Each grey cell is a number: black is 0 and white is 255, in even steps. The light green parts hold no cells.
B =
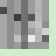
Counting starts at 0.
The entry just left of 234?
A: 127
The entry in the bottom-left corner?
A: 168
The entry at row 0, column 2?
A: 156
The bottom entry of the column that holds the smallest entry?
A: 156
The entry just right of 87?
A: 181
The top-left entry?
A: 168
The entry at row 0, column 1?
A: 141
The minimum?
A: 60
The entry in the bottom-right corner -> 156
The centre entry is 113
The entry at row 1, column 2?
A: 156
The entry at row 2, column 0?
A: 168
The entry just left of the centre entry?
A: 156
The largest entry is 234
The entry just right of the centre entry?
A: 181

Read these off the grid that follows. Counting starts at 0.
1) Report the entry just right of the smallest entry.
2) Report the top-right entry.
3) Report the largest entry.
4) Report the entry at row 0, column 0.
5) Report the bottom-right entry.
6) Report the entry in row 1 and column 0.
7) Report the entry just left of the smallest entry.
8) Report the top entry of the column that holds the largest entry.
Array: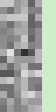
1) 87
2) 170
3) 226
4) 199
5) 184
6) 142
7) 114
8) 199
